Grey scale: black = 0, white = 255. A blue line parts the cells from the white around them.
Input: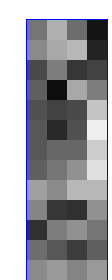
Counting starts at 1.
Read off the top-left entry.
117
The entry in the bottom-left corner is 138
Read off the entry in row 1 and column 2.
176
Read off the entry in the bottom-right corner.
153
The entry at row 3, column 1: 73
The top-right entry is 20
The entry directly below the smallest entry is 66
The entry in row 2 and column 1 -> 138
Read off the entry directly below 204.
224
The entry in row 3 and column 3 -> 54
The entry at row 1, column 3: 109
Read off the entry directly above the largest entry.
196
